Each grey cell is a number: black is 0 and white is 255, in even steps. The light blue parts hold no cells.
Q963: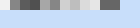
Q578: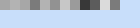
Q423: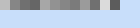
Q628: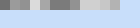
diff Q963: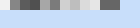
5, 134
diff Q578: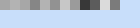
3, 123
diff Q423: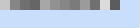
0, 190
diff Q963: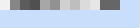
5, 134
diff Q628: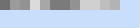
10, 199

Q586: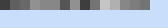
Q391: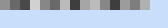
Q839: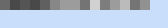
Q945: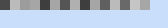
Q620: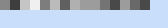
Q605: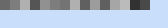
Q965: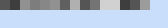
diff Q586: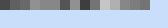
0, 62
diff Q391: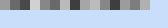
0, 145
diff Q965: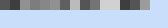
7, 176
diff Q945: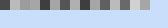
13, 197

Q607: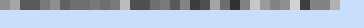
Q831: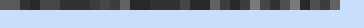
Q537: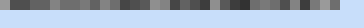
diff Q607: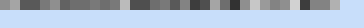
24, 131
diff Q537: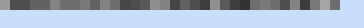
32, 154
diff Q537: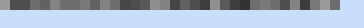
3, 98
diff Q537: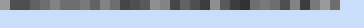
4, 98
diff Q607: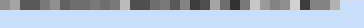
24, 131
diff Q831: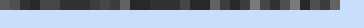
1, 89
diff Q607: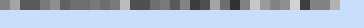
0, 143

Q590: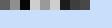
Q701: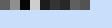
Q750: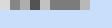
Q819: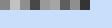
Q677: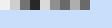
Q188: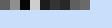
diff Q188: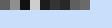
2, 6
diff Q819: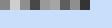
1, 194
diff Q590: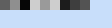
8, 72

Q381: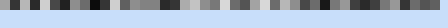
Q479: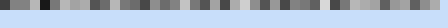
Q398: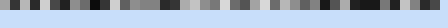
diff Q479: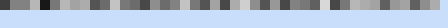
11, 183
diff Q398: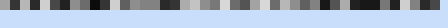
40, 195
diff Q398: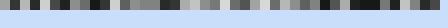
9, 12

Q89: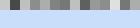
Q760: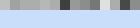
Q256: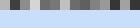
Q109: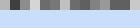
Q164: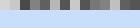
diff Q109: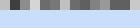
0, 183
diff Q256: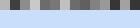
3, 213

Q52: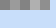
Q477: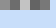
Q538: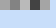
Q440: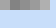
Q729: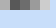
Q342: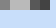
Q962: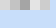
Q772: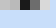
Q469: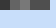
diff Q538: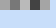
1, 131
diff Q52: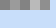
3, 176
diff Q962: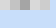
3, 228
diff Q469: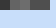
2, 120
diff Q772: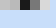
3, 109
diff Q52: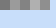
0, 131

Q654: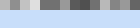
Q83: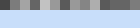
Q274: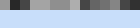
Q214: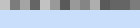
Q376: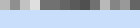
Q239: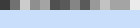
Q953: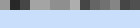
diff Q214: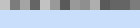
8, 133
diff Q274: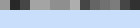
11, 133
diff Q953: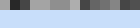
0, 153
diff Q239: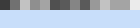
2, 204
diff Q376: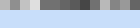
8, 80
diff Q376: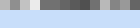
3, 223

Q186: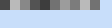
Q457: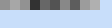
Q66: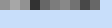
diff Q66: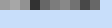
0, 146
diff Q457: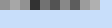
4, 103
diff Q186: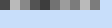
9, 114
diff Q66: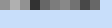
1, 167
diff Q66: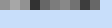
8, 72
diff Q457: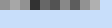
8, 156

